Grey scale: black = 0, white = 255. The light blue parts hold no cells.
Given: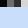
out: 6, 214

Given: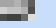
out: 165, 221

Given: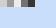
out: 207, 54

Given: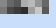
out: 135, 88

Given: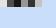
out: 227, 195

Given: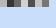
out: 184, 118

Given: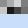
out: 142, 113

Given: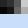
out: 36, 174

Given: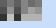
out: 95, 178

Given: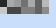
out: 40, 139
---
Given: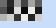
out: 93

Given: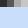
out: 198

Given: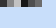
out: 108

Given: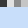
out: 197

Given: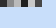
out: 71

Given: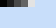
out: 227

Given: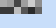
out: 142

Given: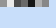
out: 135

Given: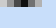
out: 178

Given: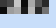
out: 40
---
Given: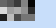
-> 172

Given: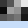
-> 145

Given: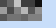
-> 128

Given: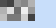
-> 109

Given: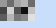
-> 80

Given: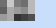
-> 155

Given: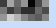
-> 92

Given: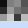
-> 113

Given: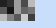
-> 157
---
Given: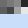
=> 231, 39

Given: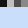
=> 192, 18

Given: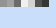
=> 240, 54

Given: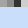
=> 206, 51

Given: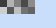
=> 206, 61

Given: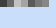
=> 194, 62

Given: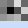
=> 220, 5

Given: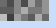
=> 189, 64

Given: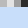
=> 227, 43
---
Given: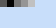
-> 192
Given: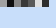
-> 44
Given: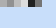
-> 117
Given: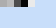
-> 234
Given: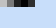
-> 47
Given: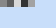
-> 162
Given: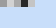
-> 196
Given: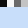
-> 195
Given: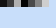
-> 206
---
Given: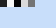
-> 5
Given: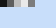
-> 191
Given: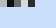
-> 105
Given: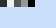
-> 85
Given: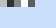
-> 135
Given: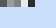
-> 130
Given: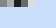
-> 31
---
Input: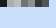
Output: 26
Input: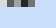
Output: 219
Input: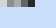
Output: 212
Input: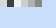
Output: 216
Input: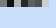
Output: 123
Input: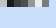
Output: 195
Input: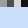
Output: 157
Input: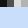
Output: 18
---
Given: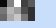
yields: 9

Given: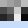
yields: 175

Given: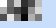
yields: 253

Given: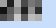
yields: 161

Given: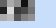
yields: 99

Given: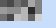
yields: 89

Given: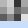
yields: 182

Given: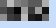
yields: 104
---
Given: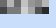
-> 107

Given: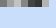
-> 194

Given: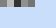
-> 51

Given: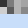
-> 180

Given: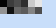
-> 77

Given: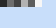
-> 66

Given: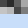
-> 96

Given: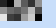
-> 173

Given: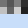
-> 127

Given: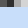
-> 171
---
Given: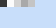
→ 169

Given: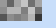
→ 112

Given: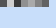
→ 130

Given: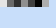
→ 3

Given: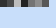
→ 142

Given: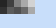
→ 169

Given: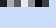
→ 1

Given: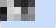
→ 37

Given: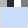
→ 253

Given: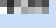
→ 106
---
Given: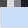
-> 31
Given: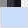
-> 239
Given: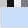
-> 126
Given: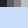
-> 190
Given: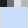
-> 182
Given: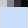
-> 8
